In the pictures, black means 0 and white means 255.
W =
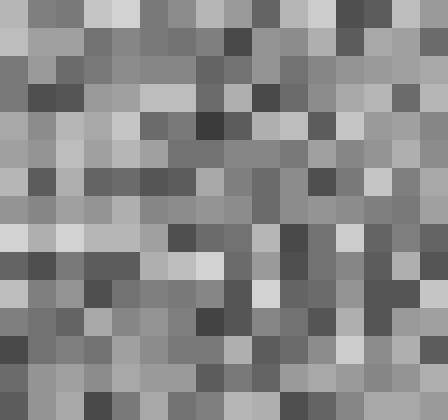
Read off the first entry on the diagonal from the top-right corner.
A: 154
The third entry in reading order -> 121
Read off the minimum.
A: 59
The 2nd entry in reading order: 127
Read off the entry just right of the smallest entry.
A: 92
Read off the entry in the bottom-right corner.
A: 154
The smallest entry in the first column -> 73
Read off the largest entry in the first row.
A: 210
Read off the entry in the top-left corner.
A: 182
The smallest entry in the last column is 85
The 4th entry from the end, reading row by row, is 134
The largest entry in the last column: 197
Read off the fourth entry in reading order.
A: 197
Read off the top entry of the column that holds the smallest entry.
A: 182
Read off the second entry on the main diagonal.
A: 160
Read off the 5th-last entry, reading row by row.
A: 100
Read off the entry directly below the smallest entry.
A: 114
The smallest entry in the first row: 79
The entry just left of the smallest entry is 121

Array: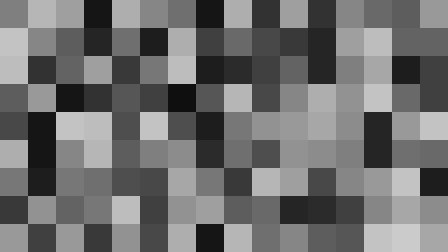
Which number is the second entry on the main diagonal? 134
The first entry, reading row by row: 127
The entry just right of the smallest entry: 86
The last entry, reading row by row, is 167
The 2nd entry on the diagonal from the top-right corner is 99
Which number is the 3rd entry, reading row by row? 159
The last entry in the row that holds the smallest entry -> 64
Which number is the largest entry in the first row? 182
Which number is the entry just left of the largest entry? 195
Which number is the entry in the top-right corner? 153
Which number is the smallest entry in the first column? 57
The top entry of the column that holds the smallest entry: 111
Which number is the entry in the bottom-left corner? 153
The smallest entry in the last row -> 21
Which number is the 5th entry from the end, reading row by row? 93
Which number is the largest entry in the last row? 203
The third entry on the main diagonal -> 99
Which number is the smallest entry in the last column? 29
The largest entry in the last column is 195
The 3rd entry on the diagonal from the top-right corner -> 167
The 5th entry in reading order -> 174
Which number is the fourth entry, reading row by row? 21
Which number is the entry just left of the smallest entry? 64

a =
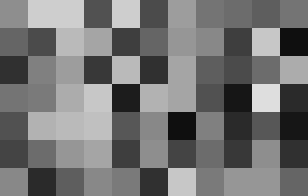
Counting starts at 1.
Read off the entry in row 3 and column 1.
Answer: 48
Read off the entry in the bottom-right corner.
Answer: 101
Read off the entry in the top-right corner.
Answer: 116
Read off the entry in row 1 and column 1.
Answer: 142
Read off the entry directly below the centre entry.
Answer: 136
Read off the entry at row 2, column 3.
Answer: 186
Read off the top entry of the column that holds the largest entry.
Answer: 94
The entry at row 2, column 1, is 101
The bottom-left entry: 136
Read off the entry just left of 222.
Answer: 22
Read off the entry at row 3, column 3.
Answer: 157
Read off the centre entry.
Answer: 178
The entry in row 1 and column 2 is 206
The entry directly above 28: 186
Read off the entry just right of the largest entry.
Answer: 42

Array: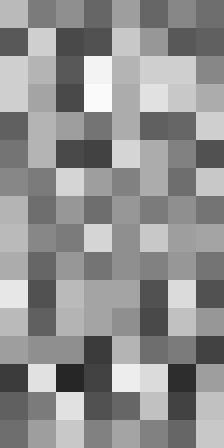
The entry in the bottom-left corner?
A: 110
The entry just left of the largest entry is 73
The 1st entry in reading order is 186
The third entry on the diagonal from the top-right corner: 207
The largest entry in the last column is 207
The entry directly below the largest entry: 116
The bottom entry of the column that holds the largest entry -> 129
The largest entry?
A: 250
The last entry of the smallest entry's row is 158
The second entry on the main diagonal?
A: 207
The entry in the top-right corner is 110
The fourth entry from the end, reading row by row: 164
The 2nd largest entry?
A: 243
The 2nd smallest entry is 45
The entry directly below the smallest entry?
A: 225
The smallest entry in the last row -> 102
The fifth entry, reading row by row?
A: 158
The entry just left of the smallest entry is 225
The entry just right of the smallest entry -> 66
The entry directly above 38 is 143
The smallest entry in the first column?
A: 59
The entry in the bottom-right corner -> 200
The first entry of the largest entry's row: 207
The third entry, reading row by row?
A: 143
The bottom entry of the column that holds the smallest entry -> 200
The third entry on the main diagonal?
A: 88
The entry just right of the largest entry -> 172
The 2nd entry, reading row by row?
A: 123
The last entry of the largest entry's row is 172
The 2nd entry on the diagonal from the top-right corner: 88

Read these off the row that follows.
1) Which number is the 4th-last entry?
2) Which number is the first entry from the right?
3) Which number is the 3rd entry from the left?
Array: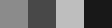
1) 139
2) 24
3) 190

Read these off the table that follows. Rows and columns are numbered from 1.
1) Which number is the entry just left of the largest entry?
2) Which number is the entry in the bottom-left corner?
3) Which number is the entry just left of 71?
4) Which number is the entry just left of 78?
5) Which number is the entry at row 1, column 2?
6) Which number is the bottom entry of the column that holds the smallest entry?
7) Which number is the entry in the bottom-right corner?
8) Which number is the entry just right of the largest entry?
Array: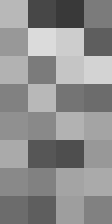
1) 152
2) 108
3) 184
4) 86
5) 71
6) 158
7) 129
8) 205
